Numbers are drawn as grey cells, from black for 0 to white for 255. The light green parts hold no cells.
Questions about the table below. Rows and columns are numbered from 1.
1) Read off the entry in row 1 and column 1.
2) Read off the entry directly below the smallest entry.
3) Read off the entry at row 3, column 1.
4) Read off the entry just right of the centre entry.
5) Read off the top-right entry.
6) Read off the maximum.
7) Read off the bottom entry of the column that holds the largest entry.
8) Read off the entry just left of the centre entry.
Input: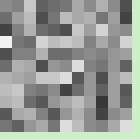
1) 139
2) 67
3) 67
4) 221
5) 79
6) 242
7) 118
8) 150

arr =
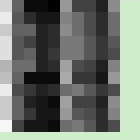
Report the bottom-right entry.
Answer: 76
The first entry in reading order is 213
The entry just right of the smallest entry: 152
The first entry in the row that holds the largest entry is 246
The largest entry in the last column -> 152
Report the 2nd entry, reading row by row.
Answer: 98
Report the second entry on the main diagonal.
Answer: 87
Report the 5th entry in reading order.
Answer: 2
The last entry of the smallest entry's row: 140
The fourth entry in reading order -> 11
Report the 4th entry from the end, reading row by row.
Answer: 120
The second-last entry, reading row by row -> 44
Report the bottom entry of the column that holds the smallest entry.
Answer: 11
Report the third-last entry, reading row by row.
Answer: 87
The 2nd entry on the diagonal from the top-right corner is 44
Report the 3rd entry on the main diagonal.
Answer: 98
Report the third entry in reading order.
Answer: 11
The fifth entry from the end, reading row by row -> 109

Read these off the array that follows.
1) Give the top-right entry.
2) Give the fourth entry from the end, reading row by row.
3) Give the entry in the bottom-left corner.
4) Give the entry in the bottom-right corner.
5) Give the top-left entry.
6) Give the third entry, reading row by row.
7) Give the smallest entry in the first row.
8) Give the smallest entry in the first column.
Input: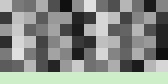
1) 132
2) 57
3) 91
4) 214
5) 202
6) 112
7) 16
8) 45

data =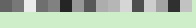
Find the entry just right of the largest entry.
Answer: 111
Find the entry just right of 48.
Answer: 194
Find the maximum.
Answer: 235
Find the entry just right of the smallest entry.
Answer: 151

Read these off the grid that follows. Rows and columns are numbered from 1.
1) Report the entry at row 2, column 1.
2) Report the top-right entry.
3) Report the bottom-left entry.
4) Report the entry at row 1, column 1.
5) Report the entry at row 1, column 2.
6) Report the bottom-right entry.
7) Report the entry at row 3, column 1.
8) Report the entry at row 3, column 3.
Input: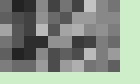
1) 95
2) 116
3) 125
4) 106
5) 35
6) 95
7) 164
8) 66

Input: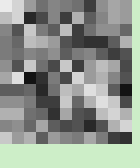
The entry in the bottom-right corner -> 49
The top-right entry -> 155
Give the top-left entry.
235
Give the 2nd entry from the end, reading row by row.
61
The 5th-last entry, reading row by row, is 123
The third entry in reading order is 155
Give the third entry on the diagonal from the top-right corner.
143
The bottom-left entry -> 200
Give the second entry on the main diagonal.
212
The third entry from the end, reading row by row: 123
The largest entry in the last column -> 212
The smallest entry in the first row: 61
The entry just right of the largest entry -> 212

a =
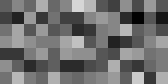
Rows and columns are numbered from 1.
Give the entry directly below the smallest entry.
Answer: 95
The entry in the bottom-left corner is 114
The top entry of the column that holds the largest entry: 214
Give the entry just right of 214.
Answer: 184
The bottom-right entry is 175
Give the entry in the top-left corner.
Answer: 95
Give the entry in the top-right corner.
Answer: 86
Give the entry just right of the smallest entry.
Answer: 86
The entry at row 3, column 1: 114
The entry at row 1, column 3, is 104
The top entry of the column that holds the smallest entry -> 75
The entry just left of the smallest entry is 43
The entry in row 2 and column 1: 64
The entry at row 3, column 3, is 86
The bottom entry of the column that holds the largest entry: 104
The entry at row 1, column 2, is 134
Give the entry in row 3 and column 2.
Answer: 166

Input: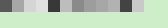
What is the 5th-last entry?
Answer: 157
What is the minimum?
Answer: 56
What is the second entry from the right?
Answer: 67
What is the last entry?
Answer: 201

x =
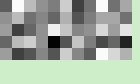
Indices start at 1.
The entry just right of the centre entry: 134
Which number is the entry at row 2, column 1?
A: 145
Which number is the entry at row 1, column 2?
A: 251
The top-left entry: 93
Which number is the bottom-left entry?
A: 157
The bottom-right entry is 177
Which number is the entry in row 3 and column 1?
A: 157
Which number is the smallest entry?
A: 3
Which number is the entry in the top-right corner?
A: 167
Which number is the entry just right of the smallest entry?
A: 84
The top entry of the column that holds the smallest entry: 125
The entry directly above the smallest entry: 239
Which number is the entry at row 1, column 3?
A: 187

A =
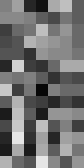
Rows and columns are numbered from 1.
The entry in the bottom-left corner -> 179
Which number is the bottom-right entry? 149
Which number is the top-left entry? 128
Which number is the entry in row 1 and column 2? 161
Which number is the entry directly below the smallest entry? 62
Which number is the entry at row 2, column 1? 137
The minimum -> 7
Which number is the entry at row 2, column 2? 137
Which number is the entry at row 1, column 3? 38
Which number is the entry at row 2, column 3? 128
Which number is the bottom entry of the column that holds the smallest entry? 230
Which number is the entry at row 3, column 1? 62
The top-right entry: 93
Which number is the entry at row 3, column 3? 117
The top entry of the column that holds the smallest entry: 17

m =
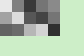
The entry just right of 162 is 220
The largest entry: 232
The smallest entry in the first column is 98
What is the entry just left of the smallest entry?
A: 211

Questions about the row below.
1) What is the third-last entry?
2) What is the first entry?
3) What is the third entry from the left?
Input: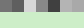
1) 64
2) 116
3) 215
